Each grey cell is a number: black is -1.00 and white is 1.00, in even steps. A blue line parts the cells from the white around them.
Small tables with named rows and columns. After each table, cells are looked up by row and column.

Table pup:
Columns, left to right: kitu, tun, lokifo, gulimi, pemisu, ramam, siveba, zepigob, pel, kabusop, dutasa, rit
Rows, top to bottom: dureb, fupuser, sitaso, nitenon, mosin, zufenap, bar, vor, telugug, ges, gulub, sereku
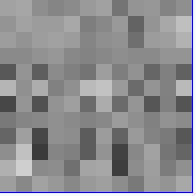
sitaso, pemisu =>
0.22
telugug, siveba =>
0.22
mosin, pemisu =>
0.00
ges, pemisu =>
0.00
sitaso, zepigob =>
0.14
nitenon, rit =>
0.16
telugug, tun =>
0.25
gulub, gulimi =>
0.10
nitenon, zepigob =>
0.11
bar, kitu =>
-0.45
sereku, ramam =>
0.20
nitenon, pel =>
0.08
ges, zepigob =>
-0.49
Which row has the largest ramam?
zufenap

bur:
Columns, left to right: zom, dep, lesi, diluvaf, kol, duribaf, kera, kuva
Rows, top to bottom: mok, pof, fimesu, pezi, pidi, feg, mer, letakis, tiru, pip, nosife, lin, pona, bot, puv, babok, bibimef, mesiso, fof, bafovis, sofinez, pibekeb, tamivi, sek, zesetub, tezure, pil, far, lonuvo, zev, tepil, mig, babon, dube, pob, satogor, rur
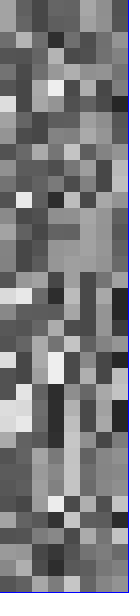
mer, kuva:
-0.70
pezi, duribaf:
-0.37
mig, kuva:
0.53
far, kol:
0.55
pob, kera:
-0.02
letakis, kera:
0.11
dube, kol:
-0.42
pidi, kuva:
-0.10
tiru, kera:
0.17
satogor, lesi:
-0.40
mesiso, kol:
0.25
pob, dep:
0.18
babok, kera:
0.18
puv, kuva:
-0.32
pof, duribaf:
0.26
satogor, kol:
-0.30
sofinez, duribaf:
-0.43
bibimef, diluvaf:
0.18
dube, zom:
-0.36
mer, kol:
-0.37

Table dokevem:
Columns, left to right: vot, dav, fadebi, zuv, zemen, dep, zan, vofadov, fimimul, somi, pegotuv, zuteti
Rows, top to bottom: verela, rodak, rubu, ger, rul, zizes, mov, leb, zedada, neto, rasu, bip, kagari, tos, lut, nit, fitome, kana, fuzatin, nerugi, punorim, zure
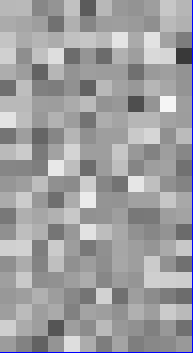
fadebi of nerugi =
0.24
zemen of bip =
0.09
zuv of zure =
0.16
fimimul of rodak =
0.21
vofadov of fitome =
0.31
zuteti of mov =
0.24
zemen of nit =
0.23
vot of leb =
0.78
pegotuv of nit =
0.33
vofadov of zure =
0.29
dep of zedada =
0.13
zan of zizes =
0.45
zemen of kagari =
0.35
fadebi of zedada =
-0.21
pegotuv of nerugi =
0.59
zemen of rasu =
0.49
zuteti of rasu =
-0.11
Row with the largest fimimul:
bip

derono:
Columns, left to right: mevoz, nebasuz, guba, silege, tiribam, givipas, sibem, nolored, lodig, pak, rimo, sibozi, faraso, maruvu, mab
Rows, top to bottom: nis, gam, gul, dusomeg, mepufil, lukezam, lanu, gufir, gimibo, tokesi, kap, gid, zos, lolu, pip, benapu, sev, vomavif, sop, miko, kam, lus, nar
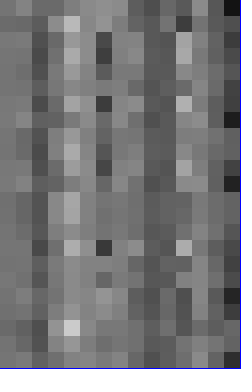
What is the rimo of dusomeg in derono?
-0.32
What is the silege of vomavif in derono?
-0.07
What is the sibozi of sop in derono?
-0.38
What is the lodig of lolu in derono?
-0.12
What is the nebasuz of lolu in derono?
-0.20
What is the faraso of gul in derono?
0.01
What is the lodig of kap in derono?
0.04
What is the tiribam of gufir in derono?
-0.04
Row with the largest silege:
kam

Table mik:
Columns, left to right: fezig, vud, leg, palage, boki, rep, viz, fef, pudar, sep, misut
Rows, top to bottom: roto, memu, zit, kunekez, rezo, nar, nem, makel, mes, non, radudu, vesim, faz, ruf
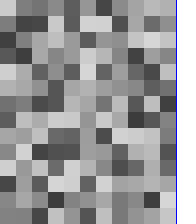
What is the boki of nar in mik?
0.30
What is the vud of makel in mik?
0.49
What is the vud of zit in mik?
0.00
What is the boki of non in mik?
-0.36
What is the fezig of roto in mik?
0.59
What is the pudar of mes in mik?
0.60
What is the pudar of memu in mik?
0.31
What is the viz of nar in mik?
0.24
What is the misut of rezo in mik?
0.50
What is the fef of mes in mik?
0.64
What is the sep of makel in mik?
-0.32
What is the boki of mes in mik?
-0.22
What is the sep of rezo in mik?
-0.43
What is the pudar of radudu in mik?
-0.19

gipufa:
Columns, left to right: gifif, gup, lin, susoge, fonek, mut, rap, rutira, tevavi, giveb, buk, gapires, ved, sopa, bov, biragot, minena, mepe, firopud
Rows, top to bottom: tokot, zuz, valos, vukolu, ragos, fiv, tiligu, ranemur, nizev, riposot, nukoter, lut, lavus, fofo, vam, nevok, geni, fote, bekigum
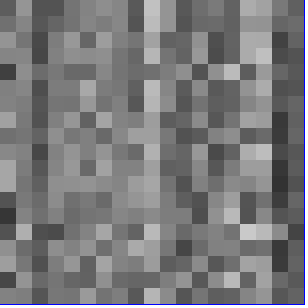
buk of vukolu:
-0.09
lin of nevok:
-0.27
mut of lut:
0.15
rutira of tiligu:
0.00
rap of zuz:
-0.02
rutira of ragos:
-0.09
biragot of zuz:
0.16
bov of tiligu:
-0.23
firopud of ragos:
-0.31
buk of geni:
-0.27
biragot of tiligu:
0.04
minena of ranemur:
0.22
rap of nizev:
-0.18
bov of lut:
0.08
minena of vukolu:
0.50
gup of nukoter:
-0.03
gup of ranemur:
-0.05

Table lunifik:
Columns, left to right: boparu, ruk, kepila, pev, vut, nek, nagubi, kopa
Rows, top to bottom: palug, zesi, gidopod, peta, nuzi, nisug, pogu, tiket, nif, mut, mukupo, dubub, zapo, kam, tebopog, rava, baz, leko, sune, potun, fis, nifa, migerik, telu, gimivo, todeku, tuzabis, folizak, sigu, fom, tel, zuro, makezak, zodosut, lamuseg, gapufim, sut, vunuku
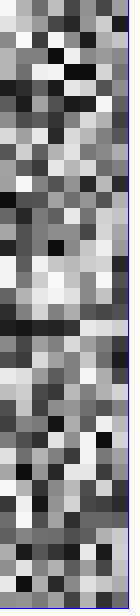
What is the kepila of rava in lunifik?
-0.06
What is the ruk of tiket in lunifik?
-0.40
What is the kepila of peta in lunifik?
0.01
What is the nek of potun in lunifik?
-0.33
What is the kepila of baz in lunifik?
0.88
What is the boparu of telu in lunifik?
0.84
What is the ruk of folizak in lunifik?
-0.38
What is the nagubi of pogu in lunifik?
0.91
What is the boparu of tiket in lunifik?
0.10
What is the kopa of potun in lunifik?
-0.37
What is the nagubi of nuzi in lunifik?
0.68
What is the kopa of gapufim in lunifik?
0.50
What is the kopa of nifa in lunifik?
-0.54
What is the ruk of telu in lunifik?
0.73

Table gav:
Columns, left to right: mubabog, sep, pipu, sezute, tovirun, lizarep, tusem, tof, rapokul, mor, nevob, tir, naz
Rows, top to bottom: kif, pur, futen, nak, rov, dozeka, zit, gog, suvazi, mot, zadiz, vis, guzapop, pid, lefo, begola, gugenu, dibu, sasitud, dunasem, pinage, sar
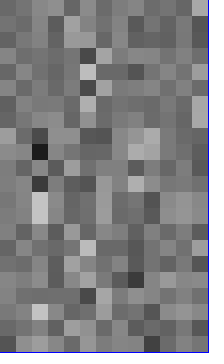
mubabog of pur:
-0.10
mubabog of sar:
-0.34
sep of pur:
-0.16
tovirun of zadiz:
0.23
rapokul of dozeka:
-0.01
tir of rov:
-0.10
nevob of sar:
-0.16
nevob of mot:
-0.04
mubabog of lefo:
0.00
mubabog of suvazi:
0.23
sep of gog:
-0.07
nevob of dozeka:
-0.12
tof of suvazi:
0.07
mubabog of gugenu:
-0.11

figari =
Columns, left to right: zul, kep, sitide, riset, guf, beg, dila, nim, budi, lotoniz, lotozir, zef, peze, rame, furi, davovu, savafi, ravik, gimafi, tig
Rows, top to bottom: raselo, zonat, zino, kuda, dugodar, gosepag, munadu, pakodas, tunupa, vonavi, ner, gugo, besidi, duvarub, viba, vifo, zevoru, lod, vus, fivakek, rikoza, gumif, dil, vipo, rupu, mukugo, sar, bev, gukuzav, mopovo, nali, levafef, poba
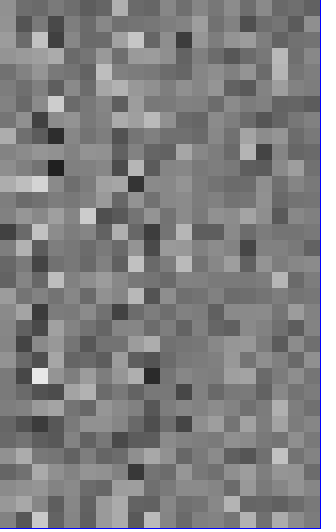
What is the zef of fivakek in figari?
0.01
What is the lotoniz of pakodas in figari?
0.46
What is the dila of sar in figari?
0.14
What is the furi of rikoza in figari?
-0.25
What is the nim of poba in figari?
0.34
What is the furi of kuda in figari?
-0.32
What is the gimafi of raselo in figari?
-0.13
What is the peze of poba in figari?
0.00
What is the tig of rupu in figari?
-0.03
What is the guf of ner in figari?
0.00
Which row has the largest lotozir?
vifo

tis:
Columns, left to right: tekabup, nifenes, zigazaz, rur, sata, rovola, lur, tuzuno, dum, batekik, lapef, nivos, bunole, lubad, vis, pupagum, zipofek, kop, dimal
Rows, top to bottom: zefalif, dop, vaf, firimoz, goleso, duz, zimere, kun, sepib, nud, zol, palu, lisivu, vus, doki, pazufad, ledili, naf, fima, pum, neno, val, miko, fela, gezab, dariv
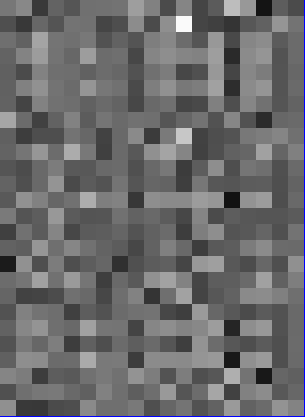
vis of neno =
-0.71
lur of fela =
-0.05
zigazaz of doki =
-0.29
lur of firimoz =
-0.15
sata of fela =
-0.30
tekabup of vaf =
-0.13
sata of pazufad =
0.05

